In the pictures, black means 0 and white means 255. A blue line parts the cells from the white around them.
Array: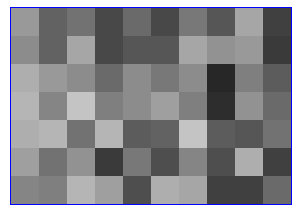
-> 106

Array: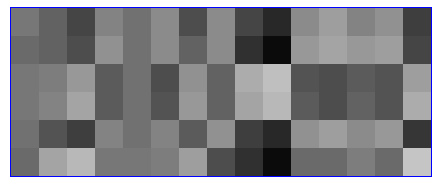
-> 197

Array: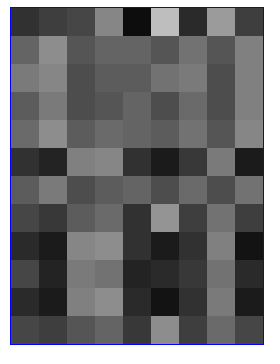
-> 70

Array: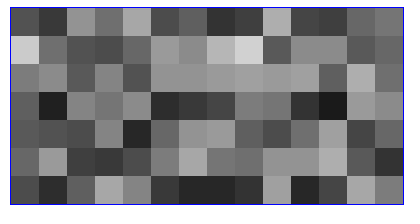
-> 124

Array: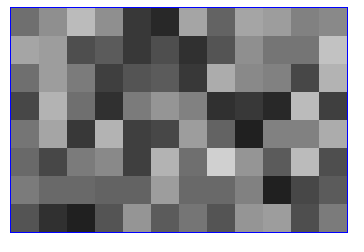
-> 123
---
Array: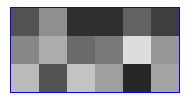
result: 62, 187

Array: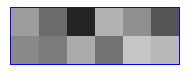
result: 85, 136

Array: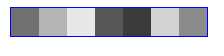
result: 139, 113

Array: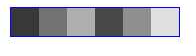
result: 224, 56

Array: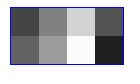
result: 82, 98

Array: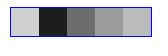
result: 187, 208

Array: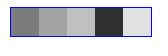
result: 225, 124

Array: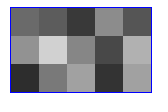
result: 85, 45

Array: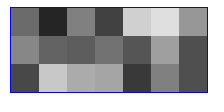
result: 151, 72
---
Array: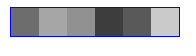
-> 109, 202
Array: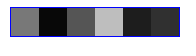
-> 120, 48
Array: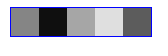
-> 133, 92
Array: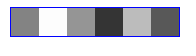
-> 131, 88
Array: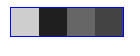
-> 206, 67
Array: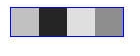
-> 193, 142
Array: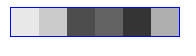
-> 232, 175
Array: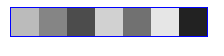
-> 187, 34
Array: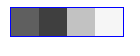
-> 95, 246
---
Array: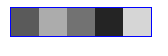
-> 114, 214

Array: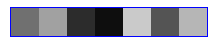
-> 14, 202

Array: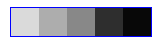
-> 136, 218

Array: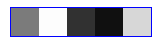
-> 49, 253

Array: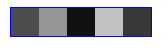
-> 17, 194

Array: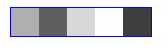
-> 216, 254

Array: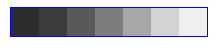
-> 125, 239

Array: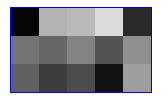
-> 131, 220
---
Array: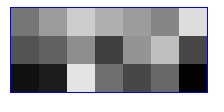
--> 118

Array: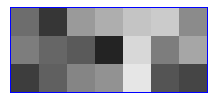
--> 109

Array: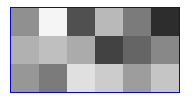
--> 144

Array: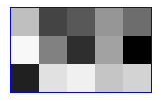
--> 191

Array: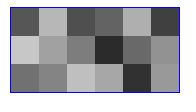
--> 86

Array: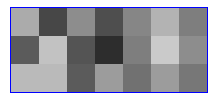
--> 171

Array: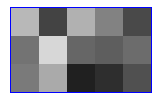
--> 184

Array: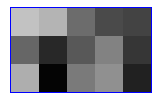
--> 194
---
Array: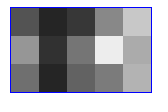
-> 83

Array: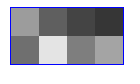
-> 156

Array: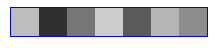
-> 189

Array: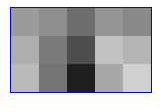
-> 155

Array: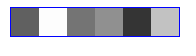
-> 96

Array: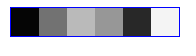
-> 5

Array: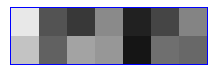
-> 232
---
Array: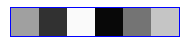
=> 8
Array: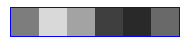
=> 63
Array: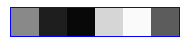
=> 214
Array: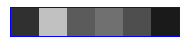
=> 112
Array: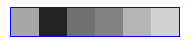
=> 131
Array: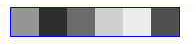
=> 207
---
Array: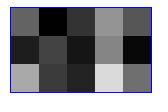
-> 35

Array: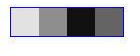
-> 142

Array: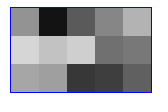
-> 55

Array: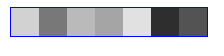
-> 225

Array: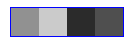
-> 203

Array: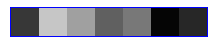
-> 120

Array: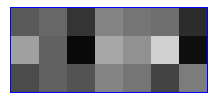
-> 117
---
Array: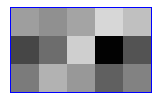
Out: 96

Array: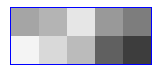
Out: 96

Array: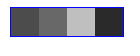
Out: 191

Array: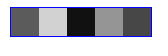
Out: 149

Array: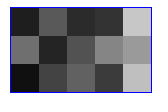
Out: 59

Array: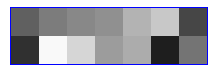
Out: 30
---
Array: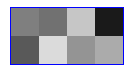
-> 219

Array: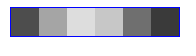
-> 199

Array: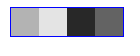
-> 228

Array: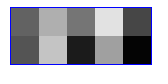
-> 27

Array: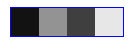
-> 147

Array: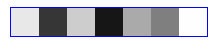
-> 170

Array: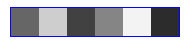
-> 133
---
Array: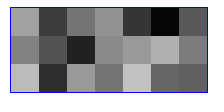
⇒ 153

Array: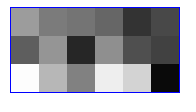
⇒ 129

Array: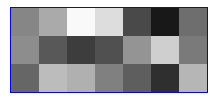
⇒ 176

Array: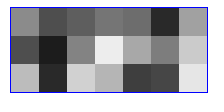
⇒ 209

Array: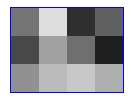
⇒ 200

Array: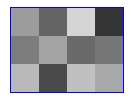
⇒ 192

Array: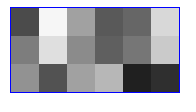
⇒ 161
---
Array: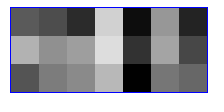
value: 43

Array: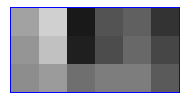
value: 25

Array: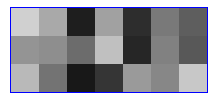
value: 30

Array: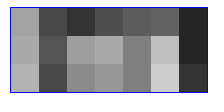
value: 52

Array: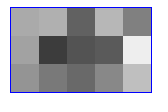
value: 97

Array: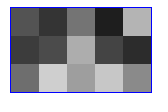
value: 116

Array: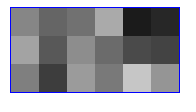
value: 113

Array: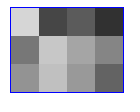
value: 91

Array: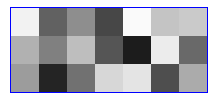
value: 142

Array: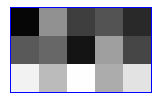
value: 62
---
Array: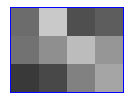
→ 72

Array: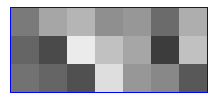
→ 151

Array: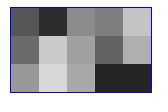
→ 168

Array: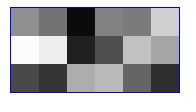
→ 186

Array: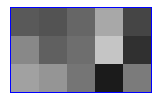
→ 117

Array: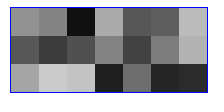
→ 110
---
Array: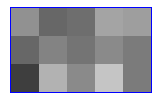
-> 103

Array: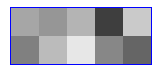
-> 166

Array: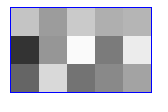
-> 51

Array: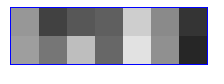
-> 151

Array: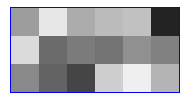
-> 219

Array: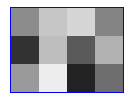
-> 50

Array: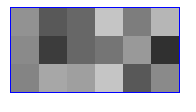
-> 138

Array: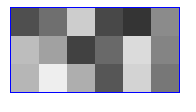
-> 189
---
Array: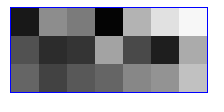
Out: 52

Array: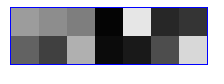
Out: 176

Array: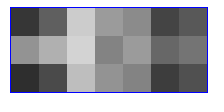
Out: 211

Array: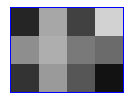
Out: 121

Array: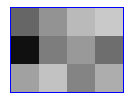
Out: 153

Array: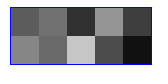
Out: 198
